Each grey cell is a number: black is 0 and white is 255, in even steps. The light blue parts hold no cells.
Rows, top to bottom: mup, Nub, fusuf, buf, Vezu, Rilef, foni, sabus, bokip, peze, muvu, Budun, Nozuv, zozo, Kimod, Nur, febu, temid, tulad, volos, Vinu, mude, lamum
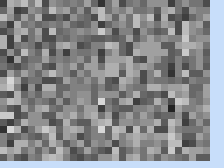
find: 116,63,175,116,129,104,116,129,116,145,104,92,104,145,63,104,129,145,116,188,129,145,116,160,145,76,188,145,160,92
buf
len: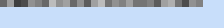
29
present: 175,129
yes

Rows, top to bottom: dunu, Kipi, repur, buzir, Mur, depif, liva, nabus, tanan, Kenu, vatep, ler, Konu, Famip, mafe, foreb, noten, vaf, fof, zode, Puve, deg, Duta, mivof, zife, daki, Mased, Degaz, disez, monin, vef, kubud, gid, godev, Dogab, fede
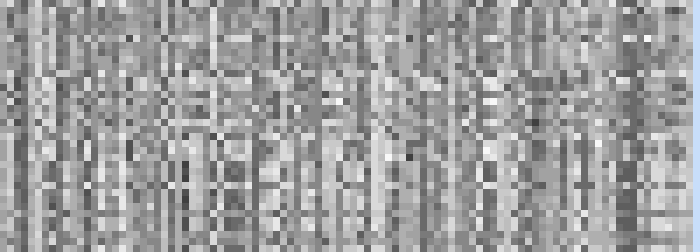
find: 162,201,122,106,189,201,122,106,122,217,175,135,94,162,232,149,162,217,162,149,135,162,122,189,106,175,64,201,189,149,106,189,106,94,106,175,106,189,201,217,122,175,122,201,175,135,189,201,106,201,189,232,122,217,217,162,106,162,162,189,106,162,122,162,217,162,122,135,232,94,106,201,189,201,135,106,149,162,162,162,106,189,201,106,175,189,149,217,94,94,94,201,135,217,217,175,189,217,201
daki
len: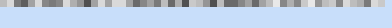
55
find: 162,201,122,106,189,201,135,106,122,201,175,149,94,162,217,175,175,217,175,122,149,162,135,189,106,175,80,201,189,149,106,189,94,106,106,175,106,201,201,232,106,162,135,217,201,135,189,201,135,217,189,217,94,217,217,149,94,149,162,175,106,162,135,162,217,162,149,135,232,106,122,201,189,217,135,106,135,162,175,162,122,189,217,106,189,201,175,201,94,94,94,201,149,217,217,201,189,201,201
kubud
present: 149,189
yes
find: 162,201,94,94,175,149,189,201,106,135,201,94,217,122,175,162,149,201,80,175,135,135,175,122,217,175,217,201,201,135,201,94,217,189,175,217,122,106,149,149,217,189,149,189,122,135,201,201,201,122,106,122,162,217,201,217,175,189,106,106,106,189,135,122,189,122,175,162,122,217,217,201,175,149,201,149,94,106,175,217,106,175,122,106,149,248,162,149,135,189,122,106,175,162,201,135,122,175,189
Puve

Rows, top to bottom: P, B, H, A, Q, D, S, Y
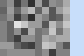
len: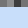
4
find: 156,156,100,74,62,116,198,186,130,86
S

